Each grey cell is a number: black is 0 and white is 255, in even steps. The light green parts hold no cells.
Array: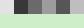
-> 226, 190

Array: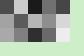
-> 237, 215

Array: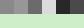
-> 219, 151

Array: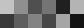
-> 195, 180

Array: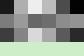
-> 238, 217

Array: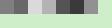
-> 218, 179
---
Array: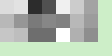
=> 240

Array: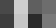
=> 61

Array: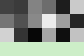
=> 29

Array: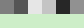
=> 39

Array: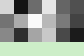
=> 101

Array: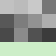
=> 88

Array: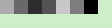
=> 200

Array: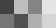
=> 118

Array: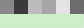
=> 228
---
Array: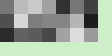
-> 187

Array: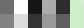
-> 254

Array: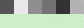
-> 232

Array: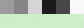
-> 133

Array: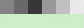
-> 105

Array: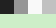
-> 150

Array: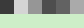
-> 212

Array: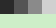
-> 84

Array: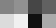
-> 145
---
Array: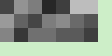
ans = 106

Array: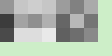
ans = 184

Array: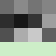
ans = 52

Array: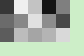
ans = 141

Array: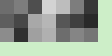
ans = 63

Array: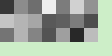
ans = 124

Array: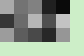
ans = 79

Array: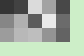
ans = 234
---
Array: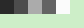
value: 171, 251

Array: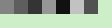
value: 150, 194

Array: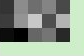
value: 200, 200

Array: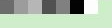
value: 81, 253

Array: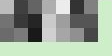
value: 202, 236

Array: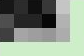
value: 36, 197
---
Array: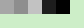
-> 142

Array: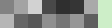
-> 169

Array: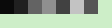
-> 99

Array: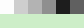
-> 179

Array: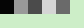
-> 106

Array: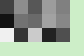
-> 162
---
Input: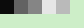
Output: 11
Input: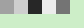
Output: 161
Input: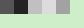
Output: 85
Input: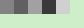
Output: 131
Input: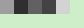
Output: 158
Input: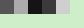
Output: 85
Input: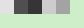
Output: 226
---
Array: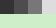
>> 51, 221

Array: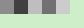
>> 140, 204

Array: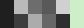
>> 31, 46

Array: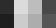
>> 44, 86

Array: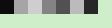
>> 12, 39

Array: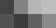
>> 68, 139

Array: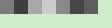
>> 123, 93

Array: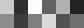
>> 204, 112

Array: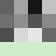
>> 98, 105
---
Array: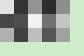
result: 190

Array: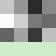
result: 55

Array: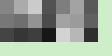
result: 62

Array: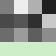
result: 94

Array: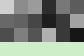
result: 84

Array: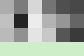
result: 228

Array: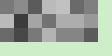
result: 121

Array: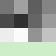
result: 147
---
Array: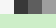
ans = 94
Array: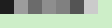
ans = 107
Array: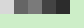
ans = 122
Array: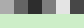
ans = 45
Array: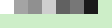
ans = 144
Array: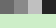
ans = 192
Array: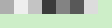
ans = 196
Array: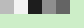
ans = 29
